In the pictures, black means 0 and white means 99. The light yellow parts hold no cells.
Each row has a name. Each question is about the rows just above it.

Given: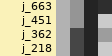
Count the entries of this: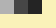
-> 3
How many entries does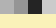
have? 4
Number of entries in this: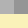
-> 2

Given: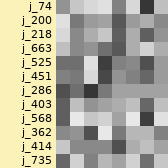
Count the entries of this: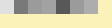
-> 7
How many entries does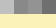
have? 4
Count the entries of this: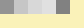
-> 5
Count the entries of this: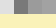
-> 4
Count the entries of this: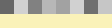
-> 8

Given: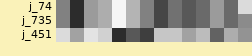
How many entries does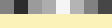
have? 8
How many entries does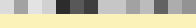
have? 14
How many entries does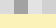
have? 4
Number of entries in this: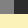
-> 2

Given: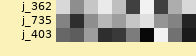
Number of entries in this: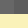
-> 2
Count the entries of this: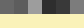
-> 6

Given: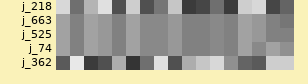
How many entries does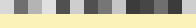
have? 14
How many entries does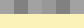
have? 6
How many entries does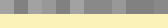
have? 12
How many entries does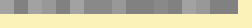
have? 17
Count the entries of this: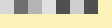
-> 7
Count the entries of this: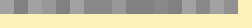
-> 17

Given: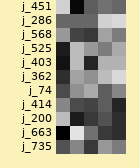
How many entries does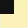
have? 1
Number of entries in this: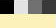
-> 4
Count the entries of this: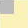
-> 1
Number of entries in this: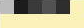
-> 5

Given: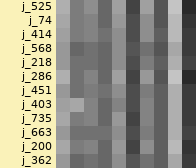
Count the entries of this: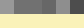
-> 6
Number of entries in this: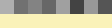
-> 8
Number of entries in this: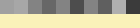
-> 10
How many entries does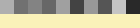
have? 10
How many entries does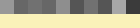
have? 10
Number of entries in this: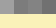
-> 4
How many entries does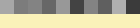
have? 10

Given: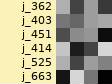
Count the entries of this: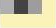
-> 3
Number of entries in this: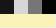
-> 4
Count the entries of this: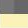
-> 2
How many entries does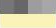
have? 4
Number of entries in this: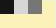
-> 3
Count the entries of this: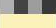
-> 4
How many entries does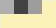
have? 3

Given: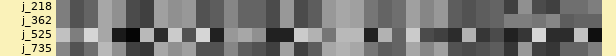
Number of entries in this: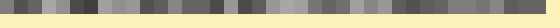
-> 39
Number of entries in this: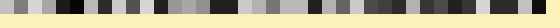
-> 39

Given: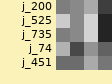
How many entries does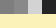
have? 4
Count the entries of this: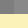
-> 2
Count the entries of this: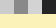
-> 4
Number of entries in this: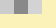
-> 3
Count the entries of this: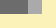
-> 3
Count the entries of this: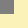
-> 1
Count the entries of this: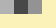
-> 3

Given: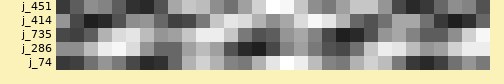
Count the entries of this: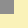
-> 1
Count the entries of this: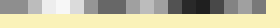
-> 19
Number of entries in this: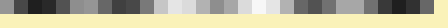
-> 31
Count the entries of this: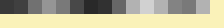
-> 15
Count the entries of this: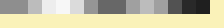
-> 15
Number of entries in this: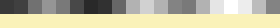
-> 20

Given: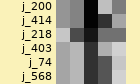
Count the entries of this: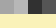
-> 4
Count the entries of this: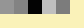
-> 5
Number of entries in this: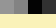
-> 4
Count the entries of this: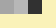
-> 3
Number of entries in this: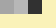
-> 3
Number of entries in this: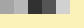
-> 5

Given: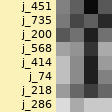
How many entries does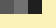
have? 3
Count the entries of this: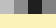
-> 4
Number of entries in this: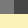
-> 2
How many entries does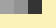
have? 3
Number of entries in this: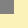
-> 1
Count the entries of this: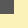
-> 1

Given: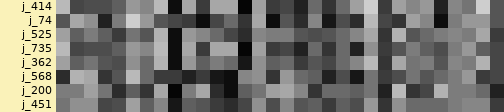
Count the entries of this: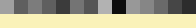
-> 14
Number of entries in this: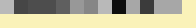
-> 13
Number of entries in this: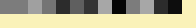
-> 13
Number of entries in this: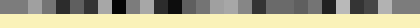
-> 30
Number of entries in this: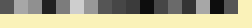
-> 17
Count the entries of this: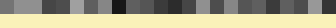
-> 24

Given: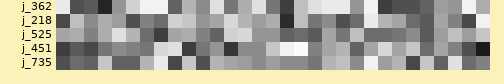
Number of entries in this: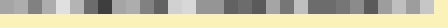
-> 31
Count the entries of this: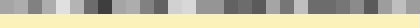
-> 30

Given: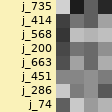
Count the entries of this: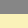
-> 2
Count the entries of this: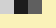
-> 3
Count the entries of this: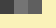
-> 3
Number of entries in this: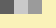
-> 3
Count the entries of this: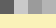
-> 4
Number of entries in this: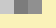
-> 3
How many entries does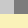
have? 2

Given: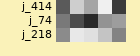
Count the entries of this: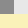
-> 2
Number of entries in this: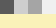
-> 4
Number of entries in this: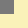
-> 1
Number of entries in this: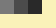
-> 3

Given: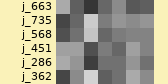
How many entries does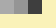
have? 3
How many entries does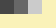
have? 3
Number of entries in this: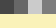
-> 4
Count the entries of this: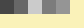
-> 5
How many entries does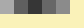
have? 5
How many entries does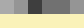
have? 6

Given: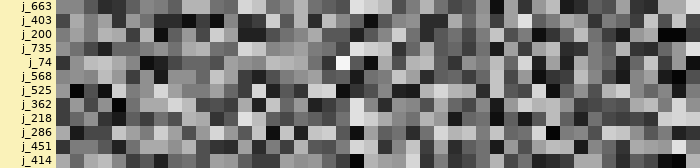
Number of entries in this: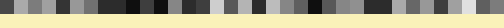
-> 36
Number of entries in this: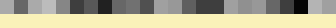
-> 24
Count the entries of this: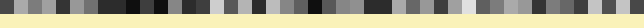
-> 46
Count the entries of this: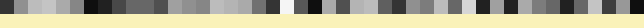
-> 46
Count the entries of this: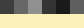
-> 6
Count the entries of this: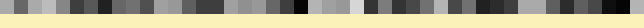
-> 46
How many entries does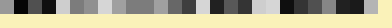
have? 27

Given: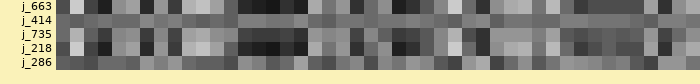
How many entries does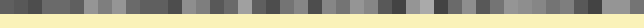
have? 46
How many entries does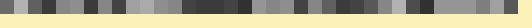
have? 37

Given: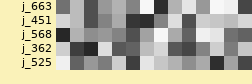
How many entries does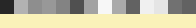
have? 14
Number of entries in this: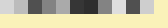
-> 11

